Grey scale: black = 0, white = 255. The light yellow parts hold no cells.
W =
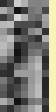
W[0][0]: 47
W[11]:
[121, 76, 43, 85, 151, 176, 37]
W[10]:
[48, 44, 156, 158, 154, 172, 82]
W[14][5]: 129
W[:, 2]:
[204, 18, 213, 77, 22, 107, 34, 19, 33, 104, 156, 43, 70, 85, 18, 93]
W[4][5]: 154
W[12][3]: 106
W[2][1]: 98
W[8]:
[133, 88, 33, 76, 144, 170, 40]
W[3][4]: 76
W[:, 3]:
[177, 55, 176, 74, 65, 91, 56, 54, 76, 128, 158, 85, 106, 116, 55, 121]
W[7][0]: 176
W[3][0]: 183
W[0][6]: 136
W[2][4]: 114
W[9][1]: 44
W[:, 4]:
[131, 117, 114, 76, 134, 71, 96, 113, 144, 161, 154, 151, 158, 160, 117, 161]
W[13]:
[85, 51, 85, 116, 160, 188, 42]
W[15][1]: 47
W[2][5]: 104
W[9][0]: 71
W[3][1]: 188
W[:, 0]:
[47, 172, 59, 183, 151, 172, 187, 176, 133, 71, 48, 121, 96, 85, 172, 78]
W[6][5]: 93
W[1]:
[172, 135, 18, 55, 117, 128, 71]
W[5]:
[172, 191, 107, 91, 71, 48, 172]

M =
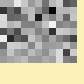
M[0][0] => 174
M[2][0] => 220
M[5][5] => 165
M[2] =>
[220, 100, 105, 118, 190, 28, 162, 131, 176, 100, 197]
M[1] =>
[52, 105, 71, 177, 187, 144, 98, 8, 184, 183, 191]
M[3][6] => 197
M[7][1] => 196
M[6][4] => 135
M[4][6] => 154
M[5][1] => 42
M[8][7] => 161
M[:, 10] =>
[99, 191, 197, 133, 180, 65, 148, 202, 120]
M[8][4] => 155
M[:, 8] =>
[202, 184, 176, 130, 204, 131, 160, 218, 219]
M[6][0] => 100
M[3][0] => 214
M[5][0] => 237
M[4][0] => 79
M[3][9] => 144
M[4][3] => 171
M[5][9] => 106
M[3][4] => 128
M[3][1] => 180

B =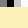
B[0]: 126
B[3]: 250

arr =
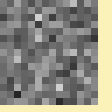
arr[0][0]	122
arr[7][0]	146
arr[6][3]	101
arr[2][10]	121
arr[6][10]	106
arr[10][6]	152
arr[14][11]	136
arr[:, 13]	[121, 110, 86, 140, 80, 54, 126, 137, 146, 90, 121, 134, 136, 104, 154]
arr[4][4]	129
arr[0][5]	127
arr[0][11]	91
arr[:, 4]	[82, 143, 82, 156, 129, 118, 120, 84, 103, 154, 104, 94, 135, 138, 120]
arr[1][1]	144
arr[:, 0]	[122, 113, 67, 122, 135, 82, 117, 146, 116, 106, 108, 118, 95, 120, 111]
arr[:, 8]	[128, 104, 119, 157, 98, 136, 103, 103, 94, 146, 73, 130, 206, 124, 44]
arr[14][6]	163
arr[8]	[116, 135, 187, 109, 103, 116, 154, 143, 94, 100, 74, 116, 94, 146]
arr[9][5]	143
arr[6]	[117, 123, 86, 101, 120, 99, 87, 109, 103, 131, 106, 94, 115, 126]
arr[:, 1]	[99, 144, 106, 147, 131, 104, 123, 123, 135, 130, 121, 72, 80, 106, 130]
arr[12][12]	121
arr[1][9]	96
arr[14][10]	77
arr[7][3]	111
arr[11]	[118, 72, 122, 99, 94, 171, 91, 103, 130, 110, 95, 123, 176, 134]
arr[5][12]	81
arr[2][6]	130
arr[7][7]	162
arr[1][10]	68
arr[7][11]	98
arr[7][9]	158
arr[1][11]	96
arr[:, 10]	[187, 68, 121, 73, 137, 121, 106, 184, 74, 57, 124, 95, 92, 88, 77]

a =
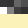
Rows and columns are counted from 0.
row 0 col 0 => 53
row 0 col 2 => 101
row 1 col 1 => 130
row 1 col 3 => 48

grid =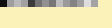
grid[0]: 14
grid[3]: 161
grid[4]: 59
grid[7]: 118
